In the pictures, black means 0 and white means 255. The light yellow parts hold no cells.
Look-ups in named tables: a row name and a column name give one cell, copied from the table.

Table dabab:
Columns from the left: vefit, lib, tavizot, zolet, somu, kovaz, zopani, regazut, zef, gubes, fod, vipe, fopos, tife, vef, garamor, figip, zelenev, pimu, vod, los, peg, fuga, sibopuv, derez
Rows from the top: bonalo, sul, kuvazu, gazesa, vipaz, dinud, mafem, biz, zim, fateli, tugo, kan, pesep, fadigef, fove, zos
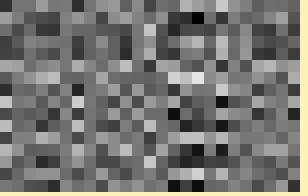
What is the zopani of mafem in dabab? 98
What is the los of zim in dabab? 99
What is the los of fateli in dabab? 129
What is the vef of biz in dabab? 54
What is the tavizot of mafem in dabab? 148
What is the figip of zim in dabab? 94
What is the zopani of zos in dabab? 109
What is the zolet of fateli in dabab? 99
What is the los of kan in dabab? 120
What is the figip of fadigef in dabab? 47
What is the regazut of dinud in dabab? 134
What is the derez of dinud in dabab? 157
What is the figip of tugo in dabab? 56
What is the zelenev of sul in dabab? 109
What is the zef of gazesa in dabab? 138
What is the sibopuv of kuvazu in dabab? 112
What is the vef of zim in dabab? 164
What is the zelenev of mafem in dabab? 141

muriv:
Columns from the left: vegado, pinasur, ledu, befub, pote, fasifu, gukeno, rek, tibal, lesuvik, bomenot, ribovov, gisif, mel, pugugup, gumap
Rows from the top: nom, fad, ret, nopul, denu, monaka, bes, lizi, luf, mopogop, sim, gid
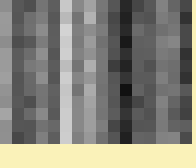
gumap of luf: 70
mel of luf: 130
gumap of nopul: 73
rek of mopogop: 158
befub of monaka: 128
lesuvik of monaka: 61
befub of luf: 116
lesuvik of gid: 85
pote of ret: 93

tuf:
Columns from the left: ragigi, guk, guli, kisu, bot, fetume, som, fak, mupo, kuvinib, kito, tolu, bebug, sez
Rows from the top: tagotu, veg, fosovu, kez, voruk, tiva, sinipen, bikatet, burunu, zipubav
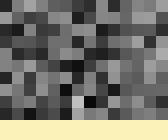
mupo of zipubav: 134
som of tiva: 16
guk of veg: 98
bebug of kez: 49
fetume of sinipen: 140
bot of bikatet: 96
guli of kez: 85
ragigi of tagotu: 36
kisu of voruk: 40
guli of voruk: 60
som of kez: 39
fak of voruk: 40
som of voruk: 125
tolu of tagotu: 132
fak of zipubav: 121
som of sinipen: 39
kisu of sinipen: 134
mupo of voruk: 31
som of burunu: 192
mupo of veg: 134
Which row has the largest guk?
sinipen

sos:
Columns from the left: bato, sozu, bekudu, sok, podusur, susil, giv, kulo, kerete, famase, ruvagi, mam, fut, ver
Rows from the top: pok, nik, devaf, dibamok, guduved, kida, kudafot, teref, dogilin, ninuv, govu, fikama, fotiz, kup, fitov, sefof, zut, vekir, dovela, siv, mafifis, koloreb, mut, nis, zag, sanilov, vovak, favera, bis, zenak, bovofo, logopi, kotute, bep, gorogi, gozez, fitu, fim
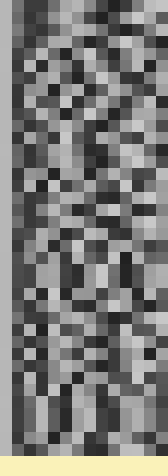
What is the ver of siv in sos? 153
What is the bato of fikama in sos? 183
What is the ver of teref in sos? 160
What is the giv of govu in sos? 139
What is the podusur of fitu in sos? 36
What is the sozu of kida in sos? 56
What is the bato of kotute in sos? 183
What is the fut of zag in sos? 182
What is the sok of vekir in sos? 131
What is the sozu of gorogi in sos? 63
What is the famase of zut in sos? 41
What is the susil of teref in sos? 148
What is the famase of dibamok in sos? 147
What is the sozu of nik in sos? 105
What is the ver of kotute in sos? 84
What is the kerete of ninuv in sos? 128
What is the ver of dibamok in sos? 36
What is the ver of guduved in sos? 100
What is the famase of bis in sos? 95
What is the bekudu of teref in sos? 143
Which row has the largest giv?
mafifis

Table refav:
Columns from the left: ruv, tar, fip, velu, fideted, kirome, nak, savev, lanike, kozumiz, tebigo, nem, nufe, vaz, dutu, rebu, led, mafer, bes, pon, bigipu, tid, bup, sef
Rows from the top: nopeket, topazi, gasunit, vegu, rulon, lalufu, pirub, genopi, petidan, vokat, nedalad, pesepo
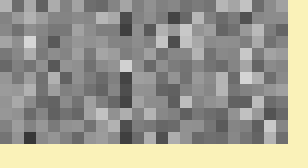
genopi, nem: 146
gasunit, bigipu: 153
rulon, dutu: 135
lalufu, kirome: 148
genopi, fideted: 158
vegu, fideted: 89
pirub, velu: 113
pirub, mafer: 139

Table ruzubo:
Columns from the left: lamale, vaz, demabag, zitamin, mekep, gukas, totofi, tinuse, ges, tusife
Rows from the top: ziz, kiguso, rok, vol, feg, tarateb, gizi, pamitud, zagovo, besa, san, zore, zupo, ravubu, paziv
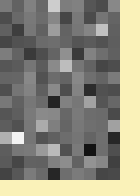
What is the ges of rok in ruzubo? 193
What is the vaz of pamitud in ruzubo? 117
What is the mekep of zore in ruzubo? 96
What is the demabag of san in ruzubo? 120
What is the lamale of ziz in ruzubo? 122
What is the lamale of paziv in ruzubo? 67
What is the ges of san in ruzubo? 108
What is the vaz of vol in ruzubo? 82
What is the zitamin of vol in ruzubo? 107
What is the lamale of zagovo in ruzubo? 120
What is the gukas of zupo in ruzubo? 81

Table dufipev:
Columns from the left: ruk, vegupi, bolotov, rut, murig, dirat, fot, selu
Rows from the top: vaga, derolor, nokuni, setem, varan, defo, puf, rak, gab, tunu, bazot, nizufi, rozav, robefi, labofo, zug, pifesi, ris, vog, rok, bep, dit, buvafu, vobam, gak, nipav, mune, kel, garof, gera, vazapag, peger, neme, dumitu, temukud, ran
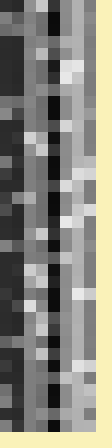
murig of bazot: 76
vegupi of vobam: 42
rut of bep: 110
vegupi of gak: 41
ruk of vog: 44
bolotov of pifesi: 173
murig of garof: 12
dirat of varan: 143
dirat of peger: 193
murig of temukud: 104
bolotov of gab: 133
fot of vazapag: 225
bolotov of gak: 125
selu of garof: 127
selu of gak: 204
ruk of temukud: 45

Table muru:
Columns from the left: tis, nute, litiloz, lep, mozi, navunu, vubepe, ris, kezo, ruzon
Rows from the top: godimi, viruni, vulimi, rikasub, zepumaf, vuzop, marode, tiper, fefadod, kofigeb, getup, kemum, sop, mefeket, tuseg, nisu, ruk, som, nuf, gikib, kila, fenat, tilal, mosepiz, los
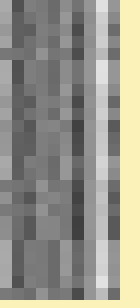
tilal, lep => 122
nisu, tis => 120
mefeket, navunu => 151
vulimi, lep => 126
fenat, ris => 142
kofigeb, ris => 142
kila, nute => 94
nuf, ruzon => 89
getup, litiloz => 87
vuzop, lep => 121
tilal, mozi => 107
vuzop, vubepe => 115
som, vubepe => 75
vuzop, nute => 81
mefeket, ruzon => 149
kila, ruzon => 147

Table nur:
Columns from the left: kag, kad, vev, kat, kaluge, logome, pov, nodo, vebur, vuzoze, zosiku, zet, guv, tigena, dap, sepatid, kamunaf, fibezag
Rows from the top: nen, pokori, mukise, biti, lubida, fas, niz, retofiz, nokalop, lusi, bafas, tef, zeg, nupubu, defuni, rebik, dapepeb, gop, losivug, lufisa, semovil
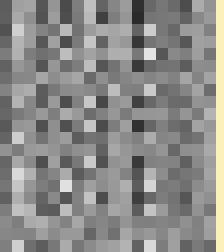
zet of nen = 48
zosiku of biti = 152
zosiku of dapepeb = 160
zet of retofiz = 127
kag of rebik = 118
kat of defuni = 117
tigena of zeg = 149
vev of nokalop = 135
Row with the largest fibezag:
lusi

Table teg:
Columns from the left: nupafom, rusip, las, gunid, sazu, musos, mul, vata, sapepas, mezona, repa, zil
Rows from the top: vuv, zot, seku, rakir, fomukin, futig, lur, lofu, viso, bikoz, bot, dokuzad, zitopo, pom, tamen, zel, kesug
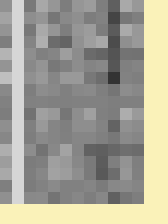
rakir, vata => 158
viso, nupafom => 129
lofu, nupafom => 137
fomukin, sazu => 133
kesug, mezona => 96
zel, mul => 129
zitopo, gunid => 115
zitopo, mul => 133
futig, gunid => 148
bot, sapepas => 131
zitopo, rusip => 214

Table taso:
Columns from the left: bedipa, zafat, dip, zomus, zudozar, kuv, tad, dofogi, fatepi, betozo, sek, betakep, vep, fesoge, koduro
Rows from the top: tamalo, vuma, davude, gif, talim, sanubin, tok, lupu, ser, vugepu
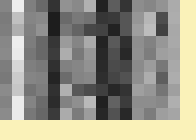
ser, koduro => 175
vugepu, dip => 120
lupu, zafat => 198
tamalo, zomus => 105
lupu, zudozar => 49
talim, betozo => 79
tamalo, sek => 52
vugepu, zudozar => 58
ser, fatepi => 32
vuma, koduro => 173
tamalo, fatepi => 34
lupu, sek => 51
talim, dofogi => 151
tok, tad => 132
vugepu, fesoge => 158
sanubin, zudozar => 48
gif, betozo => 90
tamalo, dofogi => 177
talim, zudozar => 60

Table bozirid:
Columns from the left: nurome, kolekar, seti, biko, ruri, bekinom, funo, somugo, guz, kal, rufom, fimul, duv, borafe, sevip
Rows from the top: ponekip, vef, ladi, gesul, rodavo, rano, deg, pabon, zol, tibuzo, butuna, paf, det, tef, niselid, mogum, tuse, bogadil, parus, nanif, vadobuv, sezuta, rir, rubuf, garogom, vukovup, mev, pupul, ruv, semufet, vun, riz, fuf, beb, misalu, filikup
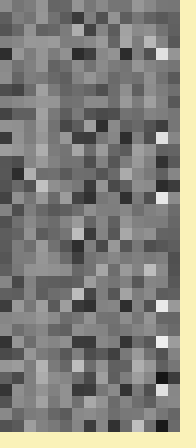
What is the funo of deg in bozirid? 130
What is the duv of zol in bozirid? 160
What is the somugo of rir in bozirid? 114
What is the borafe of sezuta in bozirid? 127
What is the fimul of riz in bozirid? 158
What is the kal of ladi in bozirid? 92
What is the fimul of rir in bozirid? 131
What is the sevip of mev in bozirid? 102
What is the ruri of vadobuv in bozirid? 113
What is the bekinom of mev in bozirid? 109
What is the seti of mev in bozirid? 140
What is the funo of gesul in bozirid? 127
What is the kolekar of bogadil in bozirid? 78
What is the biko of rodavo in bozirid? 149
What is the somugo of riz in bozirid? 74
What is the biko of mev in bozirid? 151

